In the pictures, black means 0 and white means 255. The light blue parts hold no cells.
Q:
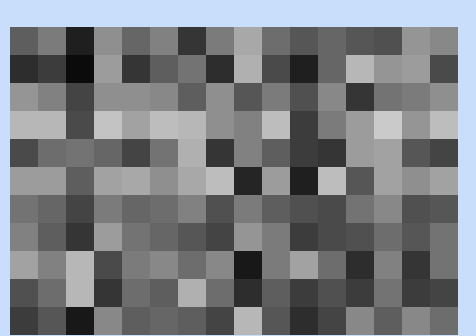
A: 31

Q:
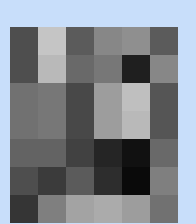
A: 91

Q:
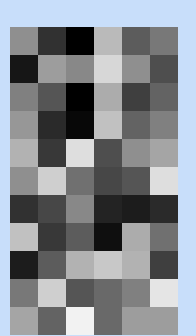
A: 0

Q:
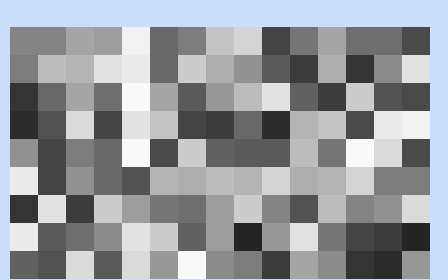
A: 165

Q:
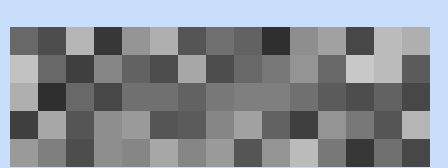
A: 181

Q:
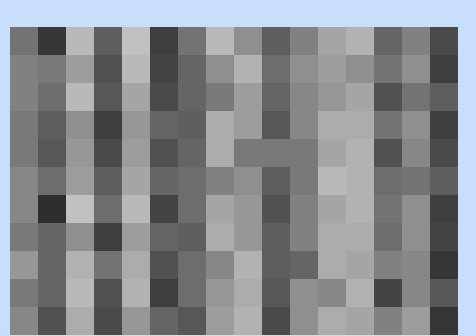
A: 185
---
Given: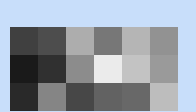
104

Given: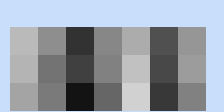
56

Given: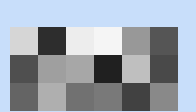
65

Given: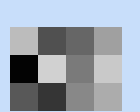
136

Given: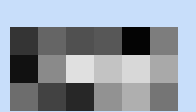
175

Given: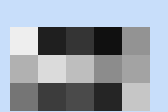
37

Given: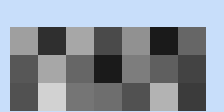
179

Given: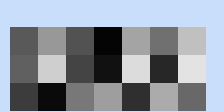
171

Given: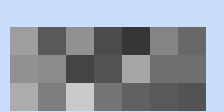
89

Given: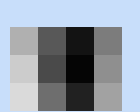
33
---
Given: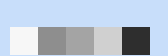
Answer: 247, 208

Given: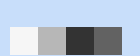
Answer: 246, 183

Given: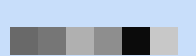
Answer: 200, 176

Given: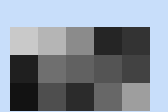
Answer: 201, 181

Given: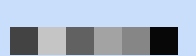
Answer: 197, 163

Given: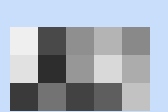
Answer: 239, 225

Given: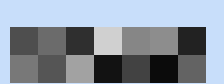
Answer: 208, 162

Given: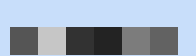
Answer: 198, 124

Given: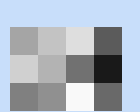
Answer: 249, 222
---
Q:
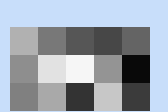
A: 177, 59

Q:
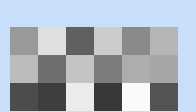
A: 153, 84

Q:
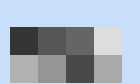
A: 53, 169

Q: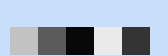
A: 194, 52

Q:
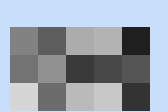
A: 130, 51

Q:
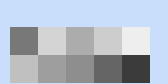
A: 120, 59
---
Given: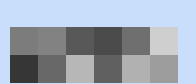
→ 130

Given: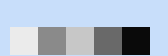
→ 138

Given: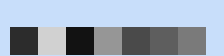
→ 209

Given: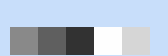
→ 95

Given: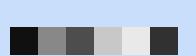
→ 136

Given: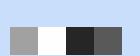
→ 254

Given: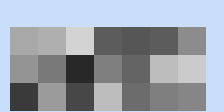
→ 175

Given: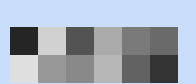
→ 209
